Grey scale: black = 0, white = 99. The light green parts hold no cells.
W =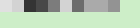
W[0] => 87
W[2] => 20
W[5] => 82
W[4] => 48

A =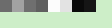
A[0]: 42
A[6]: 4
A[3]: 37

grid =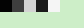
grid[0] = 1
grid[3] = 10
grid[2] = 82

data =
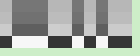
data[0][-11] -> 71
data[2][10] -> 79
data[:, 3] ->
[46, 44, 37, 96]
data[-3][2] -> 44
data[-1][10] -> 21
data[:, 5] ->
[71, 73, 79, 21]
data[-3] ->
[73, 44, 44, 44, 73, 73, 44, 73, 44, 73, 73]
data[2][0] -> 79
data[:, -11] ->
[71, 73, 79, 21]
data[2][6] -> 37
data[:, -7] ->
[71, 73, 80, 20]

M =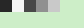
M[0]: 15
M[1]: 95
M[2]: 28

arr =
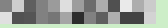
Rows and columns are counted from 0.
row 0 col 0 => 51
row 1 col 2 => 33
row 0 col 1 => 80
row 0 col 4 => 60
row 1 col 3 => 50
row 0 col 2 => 37
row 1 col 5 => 64

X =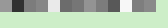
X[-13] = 59
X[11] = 49
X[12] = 53
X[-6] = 57

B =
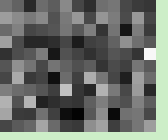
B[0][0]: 45
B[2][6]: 34
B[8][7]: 37
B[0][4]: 36
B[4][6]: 26
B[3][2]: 15
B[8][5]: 22
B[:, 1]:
[38, 54, 50, 29, 30, 56, 66, 42, 32, 23, 35]
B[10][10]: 36
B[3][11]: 43
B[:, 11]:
[23, 59, 48, 43, 20, 46, 62, 60, 50, 46, 46]
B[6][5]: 42
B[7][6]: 21
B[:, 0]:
[45, 61, 41, 62, 19, 33, 27, 49, 69, 64, 27]
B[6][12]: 42
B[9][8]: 55
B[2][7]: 49
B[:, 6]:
[27, 59, 34, 11, 26, 31, 25, 21, 20, 1, 22]
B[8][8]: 49
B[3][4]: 18
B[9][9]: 4
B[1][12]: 27
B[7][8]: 69
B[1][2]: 47
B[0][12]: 21
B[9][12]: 28
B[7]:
[49, 42, 39, 33, 24, 75, 21, 15, 69, 47, 28, 60, 16]
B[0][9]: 46
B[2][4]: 33
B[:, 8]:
[43, 58, 20, 27, 25, 20, 46, 69, 49, 55, 63]
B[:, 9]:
[46, 48, 45, 38, 33, 29, 27, 47, 36, 4, 24]
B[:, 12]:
[21, 27, 23, 34, 96, 35, 42, 16, 36, 28, 61]

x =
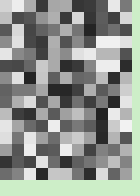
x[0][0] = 82
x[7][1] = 47
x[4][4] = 66
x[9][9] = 91
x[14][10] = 62
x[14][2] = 90
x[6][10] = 71
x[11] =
[86, 46, 89, 62, 42, 71, 79, 62, 16, 70, 33]
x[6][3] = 77
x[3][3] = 22
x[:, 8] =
[34, 36, 35, 93, 71, 92, 73, 35, 47, 13, 17, 16, 50, 56, 85]
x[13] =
[20, 35, 27, 88, 42, 18, 37, 45, 56, 74, 51]
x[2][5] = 68
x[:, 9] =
[90, 25, 43, 93, 71, 92, 18, 49, 15, 91, 79, 70, 43, 74, 39]
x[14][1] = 51
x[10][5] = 36
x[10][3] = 31
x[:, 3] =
[22, 57, 38, 22, 25, 78, 77, 64, 31, 66, 31, 62, 33, 88, 16]
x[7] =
[38, 47, 47, 64, 15, 15, 25, 68, 35, 49, 80]
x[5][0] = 29
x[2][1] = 84
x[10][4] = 92
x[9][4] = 35
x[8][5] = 21
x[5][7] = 52
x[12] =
[61, 33, 92, 33, 35, 92, 63, 26, 50, 43, 69]

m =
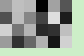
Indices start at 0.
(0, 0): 60
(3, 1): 19
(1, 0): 31
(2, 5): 74
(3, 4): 8

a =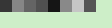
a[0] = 21
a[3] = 31
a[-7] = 52
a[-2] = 77
